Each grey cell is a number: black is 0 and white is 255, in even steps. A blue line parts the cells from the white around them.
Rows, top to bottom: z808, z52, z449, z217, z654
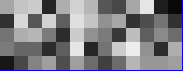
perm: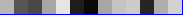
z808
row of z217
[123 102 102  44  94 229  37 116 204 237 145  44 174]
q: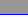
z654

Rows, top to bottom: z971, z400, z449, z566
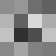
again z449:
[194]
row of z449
[194  48  77 194]
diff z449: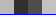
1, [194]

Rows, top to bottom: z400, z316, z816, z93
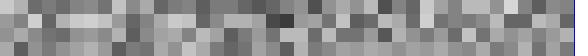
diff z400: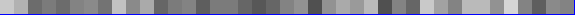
26, [146]
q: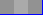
z400
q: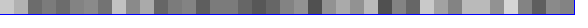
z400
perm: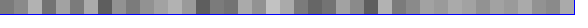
z93

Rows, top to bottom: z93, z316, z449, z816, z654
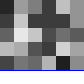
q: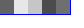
z449
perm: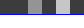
z316
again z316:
[60]
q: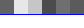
z449

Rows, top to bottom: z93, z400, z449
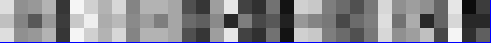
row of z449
[222 144 152 179  54 245 208 179 215 132 179 179 166  80  54 158 230  66
  48 114  19 208 200 126 107  80 120 215 144 158 192  72 245  48  95]
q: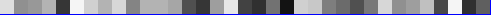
z449
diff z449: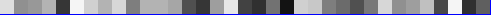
10, [132]

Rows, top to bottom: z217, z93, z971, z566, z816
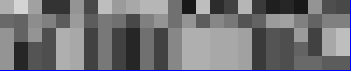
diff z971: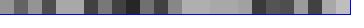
5, [175]
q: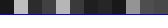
z217
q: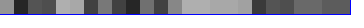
z816
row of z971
[148  99 148  78 175 168  65 120  65  38 112  65 135 175 175 168 168 161
  58  84  78 155  65 168 190]

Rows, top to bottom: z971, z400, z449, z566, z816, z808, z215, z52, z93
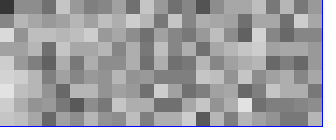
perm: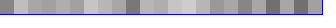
z566
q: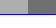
z52

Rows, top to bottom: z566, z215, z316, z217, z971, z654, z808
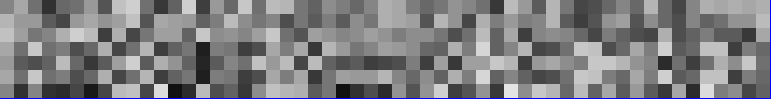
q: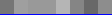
z654
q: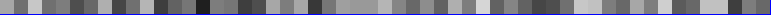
z654
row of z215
[181 153 153  91  70 153 167 147 159 193  84 167 159 153  98 125 187 141
 118 133  78 118  91 125  91 141 118 175 167 159  84 181 147  70 175 125
 153 125 133 181  91  62  84 147 159  84 141 104  78 133  98 112 147 147
 187]

